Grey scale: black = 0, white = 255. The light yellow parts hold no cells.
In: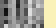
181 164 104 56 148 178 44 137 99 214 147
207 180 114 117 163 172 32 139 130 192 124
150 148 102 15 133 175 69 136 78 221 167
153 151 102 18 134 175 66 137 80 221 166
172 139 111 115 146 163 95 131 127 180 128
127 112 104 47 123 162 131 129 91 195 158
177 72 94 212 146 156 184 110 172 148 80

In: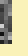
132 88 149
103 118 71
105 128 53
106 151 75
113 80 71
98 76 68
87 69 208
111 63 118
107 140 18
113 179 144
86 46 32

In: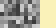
182 162 141 170 84 159 93 139 170 82
116 148 209 119 156 109 59 198 129 209
156 165 205 139 120 75 62 198 93 191
174 120 65 130 72 86 63 118 89 135
86 146 161 174 177 187 176 189 61 206
58 135 147 150 99 77 211 154 69 90
199 206 166 212 101 103 83 117 159 129

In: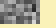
99 147 125 141 176 166 94 117 78 80
50 142 174 127 119 88 167 161 121 155
40 155 169 140 157 122 138 151 87 117
189 96 102 108 79 104 137 115 176 157
168 123 89 132 156 174 78 95 105 80
211 101 76 117 117 152 93 92 144 108

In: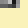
24 145 135 142 193
58 159 96 95 76

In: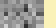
125 129 140 120 154 166 129 165 145 161 149
149 147 155 148 149 139 153 145 79 192 150
133 130 147 125 148 120 128 125 52 151 168
85 94 161 73 166 154 88 159 161 126 188
184 170 155 191 147 130 171 129 164 168 136
149 146 170 148 143 159 148 160 91 161 129
192 191 148 207 143 160 189 149 47 116 127
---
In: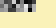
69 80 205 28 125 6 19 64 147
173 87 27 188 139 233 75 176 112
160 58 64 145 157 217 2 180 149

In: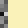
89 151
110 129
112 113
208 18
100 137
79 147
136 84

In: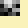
218 230 167 146 128
151 204 98 8 22
82 14 159 168 60
3 61 91 14 21

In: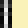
193 30 30
197 54 54
240 8 8
195 37 37
236 6 6
234 10 10
208 25 25

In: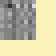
131 96 161 156 124 144 129 164 123
103 51 104 197 110 178 103 216 137
132 142 107 140 136 158 117 142 162
140 179 112 128 163 129 158 117 157
132 149 103 140 143 146 126 139 165
131 122 118 145 115 182 100 151 143
135 163 106 133 146 145 128 129 168
131 129 122 147 134 137 138 150 134
131 132 111 145 133 164 113 148 153
131 130 110 145 129 176 104 149 155

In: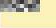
122 96 170 90 52 125 179 117 76 100
123 154 76 152 220 108 58 95 163 132
187 165 189 93 92 239 113 144 152 158
